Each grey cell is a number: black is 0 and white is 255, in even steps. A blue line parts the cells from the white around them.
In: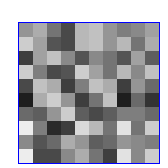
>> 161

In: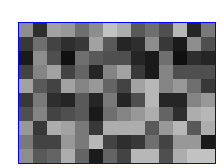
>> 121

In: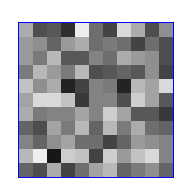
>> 143

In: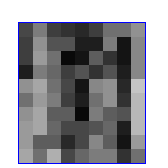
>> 145

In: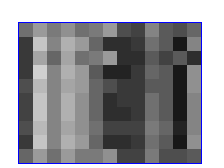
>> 102
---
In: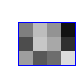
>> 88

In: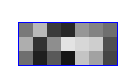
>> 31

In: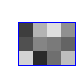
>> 42

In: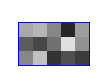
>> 193

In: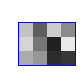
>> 151

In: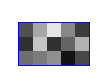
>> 123
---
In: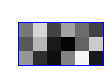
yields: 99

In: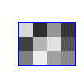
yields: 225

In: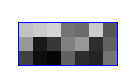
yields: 45

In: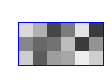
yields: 59

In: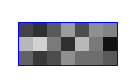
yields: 122

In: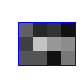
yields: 152
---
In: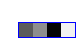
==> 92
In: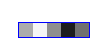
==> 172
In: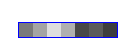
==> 122
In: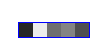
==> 40
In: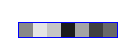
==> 136
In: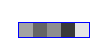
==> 163
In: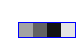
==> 163
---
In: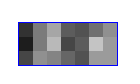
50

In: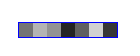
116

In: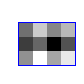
112

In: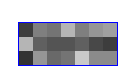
61

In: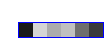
26

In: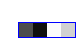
77

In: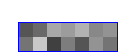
85
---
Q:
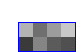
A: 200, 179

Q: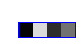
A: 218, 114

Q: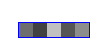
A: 193, 141

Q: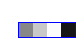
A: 251, 200

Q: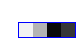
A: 242, 180

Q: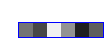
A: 241, 146
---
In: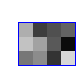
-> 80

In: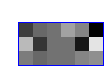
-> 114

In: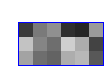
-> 144

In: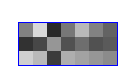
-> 41

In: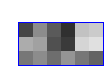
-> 90

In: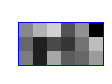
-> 209
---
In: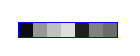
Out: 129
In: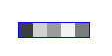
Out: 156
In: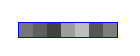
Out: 117
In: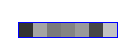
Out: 132
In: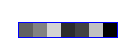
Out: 98
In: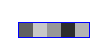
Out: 151
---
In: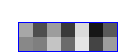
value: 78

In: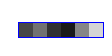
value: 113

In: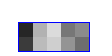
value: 178

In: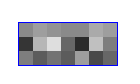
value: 158

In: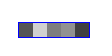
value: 208

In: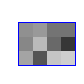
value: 153

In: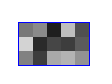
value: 138

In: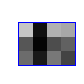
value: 16
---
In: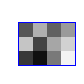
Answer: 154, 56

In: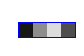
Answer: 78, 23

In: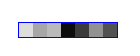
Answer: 82, 221

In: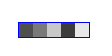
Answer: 232, 79

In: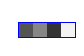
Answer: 243, 84

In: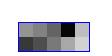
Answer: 190, 56

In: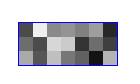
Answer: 40, 170
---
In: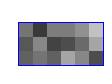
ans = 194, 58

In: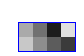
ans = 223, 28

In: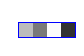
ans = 251, 50

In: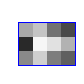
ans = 246, 41

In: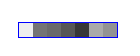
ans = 238, 54

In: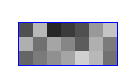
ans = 208, 38

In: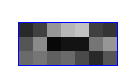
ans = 194, 8

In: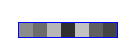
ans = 194, 47
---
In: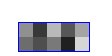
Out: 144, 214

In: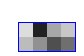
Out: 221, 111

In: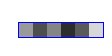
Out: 154, 215

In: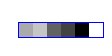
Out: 170, 255

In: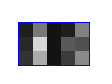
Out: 31, 138

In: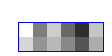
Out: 253, 172

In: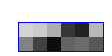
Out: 212, 87
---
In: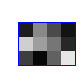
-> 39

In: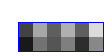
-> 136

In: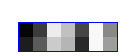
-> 157

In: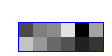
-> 53

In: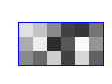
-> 149

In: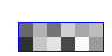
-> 155

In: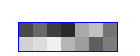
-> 125

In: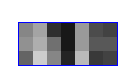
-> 88
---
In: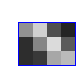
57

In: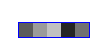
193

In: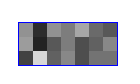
78

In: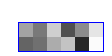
195

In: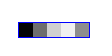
208

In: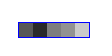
126

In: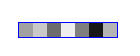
127
